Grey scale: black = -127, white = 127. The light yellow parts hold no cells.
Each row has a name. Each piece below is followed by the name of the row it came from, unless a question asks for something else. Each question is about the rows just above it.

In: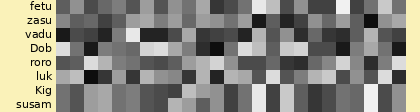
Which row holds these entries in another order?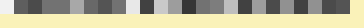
Kig
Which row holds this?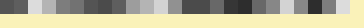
roro

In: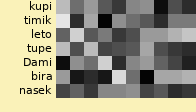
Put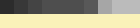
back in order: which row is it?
tupe
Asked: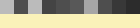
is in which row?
tupe

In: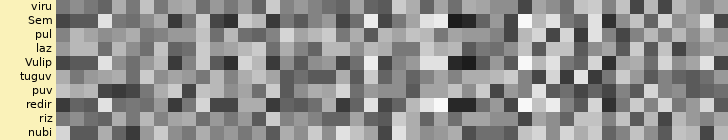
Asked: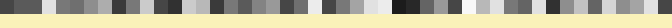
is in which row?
Sem
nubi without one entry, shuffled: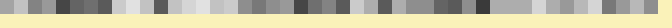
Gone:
-48

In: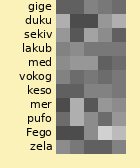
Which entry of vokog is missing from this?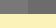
2
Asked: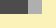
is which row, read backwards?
duku
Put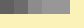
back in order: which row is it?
med
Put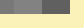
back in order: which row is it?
keso
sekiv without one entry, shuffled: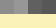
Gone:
35
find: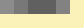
zela
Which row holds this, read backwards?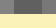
zela

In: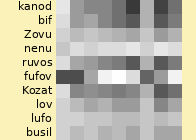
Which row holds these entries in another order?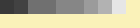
kanod
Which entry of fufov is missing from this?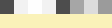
-27
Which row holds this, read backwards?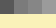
ruvos
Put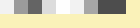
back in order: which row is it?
fufov
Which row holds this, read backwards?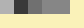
kanod
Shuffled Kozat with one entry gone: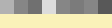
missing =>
15

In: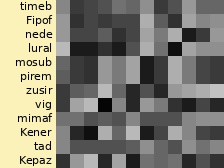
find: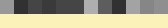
Fipof
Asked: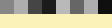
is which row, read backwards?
Kener
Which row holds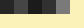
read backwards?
vig
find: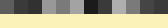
pirem
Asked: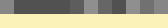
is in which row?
tad
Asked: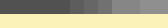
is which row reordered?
tad
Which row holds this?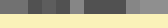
mimaf

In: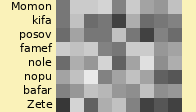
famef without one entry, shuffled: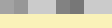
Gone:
65
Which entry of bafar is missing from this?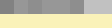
55
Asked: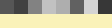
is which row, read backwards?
Zete
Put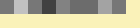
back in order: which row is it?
posov
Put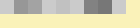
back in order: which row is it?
famef

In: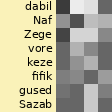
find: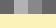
vore
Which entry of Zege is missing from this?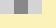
-59
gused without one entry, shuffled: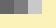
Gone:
-13
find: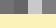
gused

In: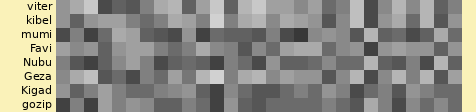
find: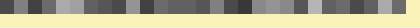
mumi
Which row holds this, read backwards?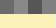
Favi
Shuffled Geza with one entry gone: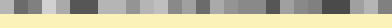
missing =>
-9
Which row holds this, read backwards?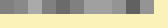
Favi
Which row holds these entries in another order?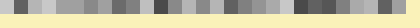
viter

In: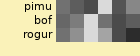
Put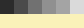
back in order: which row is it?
rogur
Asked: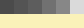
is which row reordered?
pimu
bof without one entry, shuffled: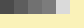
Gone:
-24
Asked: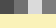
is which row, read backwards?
bof
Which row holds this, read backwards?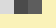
pimu
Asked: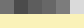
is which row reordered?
bof
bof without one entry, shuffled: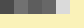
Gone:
-3

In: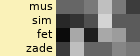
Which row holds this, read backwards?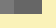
mus
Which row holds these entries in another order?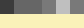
mus
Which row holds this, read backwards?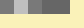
mus
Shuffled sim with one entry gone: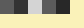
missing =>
-47
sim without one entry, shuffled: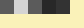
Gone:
-47

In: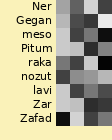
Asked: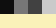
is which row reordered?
meso
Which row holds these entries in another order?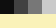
meso
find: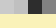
Pitum
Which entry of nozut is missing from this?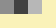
23
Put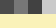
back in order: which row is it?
lavi
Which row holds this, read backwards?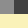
nozut

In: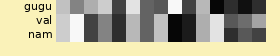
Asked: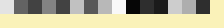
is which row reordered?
nam
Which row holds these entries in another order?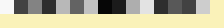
nam

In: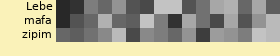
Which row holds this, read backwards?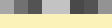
Lebe
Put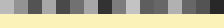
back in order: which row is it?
mafa
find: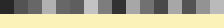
mafa

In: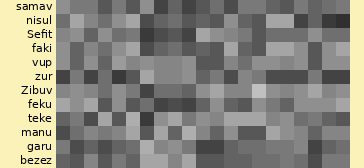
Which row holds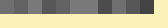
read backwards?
samav
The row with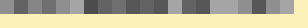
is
faki
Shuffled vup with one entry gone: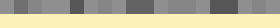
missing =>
27

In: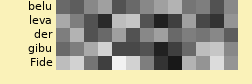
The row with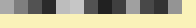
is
leva
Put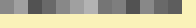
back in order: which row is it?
belu
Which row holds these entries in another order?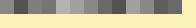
belu
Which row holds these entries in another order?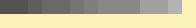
belu

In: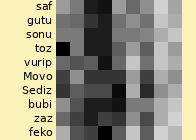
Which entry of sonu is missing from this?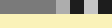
4
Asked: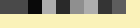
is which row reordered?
Sediz
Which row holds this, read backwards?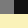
bubi
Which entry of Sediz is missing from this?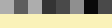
-86
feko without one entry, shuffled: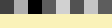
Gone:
57
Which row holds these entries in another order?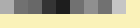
gutu

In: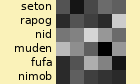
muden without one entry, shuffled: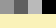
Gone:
14
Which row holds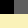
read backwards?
muden
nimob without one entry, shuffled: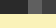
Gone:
-76

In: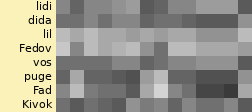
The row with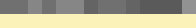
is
dida
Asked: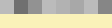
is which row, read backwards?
Fedov
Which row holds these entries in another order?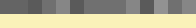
dida
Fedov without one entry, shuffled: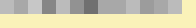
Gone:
50
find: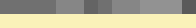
vos
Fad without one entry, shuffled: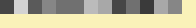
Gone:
-4
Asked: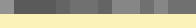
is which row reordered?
dida

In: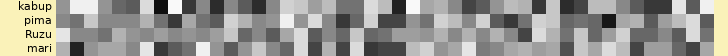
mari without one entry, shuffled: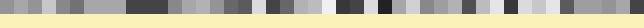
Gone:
-4
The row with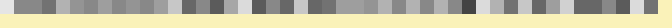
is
Ruzu
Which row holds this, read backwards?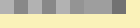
Ruzu
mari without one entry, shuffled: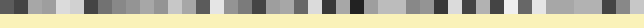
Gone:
-47

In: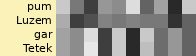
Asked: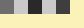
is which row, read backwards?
gar
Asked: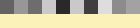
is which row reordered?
gar

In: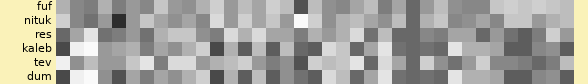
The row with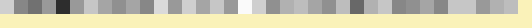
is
nituk
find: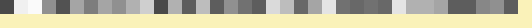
dum

